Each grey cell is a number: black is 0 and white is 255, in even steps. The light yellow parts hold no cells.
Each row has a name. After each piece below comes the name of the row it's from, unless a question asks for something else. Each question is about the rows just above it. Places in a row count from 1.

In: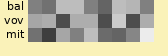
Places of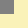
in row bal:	1 5 9
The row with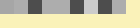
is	vov
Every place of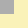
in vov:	2 4 5 9
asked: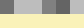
bal
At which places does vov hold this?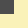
3 6 8
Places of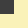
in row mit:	2
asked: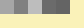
mit

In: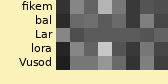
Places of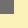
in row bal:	3
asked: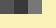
lora
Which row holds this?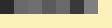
bal
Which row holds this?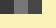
lora
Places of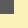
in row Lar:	3 4 5 6

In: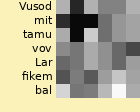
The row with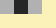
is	Vusod
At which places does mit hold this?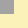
6
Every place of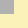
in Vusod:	1 3 6

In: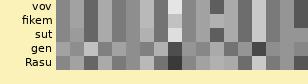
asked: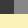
Rasu
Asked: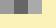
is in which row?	sut

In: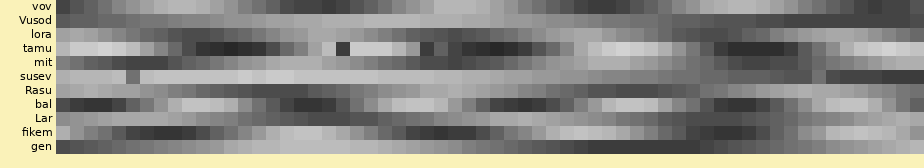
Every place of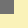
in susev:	6 45 46 55
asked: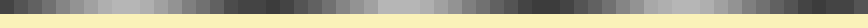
vov
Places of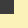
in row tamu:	21 27 34 48 53

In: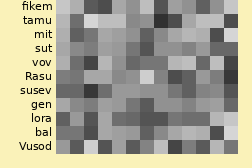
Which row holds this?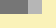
vov
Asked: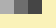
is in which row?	vov
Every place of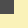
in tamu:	9 13
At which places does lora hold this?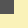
3 7 8

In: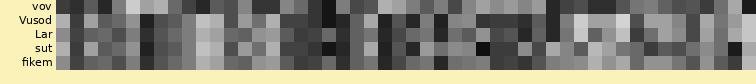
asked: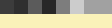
Vusod
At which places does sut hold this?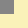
30 37

